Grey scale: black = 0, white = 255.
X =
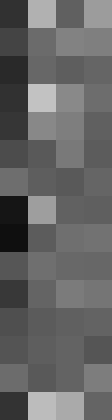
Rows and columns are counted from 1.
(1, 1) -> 49
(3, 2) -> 103
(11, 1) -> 56
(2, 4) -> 127
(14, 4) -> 125
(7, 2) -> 94
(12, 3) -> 96
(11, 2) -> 100
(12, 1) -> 79
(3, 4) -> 101
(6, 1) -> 76
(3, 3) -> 94
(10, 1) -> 86
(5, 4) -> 96
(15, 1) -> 51
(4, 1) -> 49
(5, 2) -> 136
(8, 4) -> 95

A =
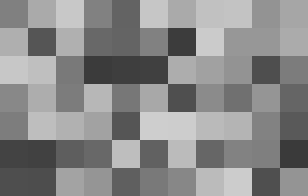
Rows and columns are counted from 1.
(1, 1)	128
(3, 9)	147
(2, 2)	85
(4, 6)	168
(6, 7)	187
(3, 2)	191
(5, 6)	206
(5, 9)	180
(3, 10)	78
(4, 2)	173
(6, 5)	190
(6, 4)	104
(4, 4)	183
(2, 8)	203
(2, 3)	176
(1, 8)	193
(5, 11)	89
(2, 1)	175
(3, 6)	64
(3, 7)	173
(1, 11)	166

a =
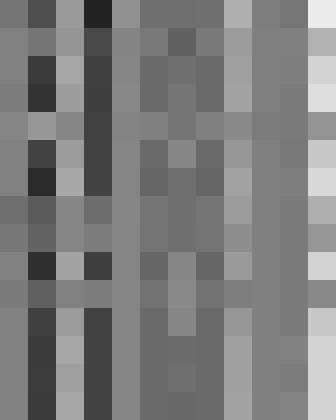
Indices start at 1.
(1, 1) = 117
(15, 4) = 66
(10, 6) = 102
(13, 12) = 211
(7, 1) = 129
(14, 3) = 159
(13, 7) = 108
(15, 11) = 131
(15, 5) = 133
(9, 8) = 116
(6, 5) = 133
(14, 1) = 129
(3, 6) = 106
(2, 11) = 128
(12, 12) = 199
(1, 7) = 111
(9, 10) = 128
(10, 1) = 129
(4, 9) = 162
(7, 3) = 168
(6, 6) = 106
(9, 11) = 123
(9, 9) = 142
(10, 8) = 102
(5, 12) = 148
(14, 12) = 211
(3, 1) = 129
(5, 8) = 128
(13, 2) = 59
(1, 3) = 154
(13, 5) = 133
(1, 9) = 175
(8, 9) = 155
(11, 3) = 129
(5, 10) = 124
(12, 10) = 128
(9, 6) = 116
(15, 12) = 211

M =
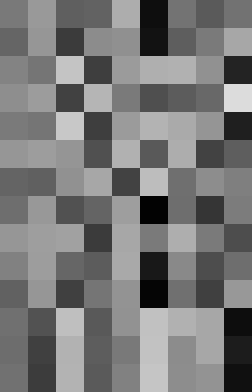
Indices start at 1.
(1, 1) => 121
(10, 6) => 24
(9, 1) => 150
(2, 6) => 18
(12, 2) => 82
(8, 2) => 152
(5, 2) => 117
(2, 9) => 167
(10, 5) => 169
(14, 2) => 60
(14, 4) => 90
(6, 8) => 66
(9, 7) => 174
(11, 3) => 64
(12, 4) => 89
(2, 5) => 144
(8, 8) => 53
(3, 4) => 62
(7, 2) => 96
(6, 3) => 149
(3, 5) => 155
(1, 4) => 98
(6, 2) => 157
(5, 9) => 31
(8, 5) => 158
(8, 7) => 110
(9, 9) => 77
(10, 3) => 102
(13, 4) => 93
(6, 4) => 80
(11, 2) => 150
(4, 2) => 156

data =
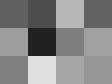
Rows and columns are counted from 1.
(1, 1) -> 96
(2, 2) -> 33
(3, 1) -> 127
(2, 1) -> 157

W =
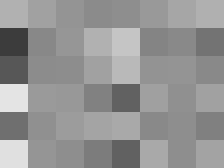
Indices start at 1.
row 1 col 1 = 177
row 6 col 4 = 124
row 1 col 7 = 166
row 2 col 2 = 136
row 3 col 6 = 147
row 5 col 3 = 156
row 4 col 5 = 97
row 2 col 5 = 197
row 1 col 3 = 148
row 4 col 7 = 144
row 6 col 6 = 169
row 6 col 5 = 97
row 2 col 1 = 60

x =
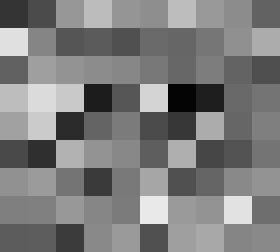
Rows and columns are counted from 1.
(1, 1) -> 52
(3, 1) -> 97
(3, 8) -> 125
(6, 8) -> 70
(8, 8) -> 147
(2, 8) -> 118
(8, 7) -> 154
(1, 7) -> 189
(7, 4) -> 58
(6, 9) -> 83
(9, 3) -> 59
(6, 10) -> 116
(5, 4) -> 100
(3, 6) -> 120
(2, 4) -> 91
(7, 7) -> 80
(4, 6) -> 212
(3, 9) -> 99
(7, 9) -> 137
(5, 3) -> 43
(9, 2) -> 93
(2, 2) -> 133
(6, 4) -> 147
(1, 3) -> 151
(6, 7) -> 175
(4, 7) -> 4
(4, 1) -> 189
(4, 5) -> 86

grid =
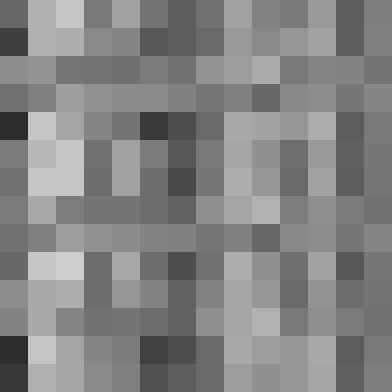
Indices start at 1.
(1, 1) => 103
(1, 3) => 198
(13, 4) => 133
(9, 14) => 134
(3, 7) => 113
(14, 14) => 126
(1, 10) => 131
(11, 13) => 109
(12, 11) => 120
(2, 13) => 92
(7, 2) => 197
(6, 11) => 110
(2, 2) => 176
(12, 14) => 113
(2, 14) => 128
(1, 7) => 92
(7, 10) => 151
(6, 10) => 144
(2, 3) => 174
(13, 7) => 77
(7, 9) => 173
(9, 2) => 127
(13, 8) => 105
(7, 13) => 92
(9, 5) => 139
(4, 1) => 112
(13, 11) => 150
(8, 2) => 169
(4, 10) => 104
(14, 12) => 165
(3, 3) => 117
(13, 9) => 169
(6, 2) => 183
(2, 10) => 137
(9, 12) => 140
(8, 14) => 113
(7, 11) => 105
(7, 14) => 117
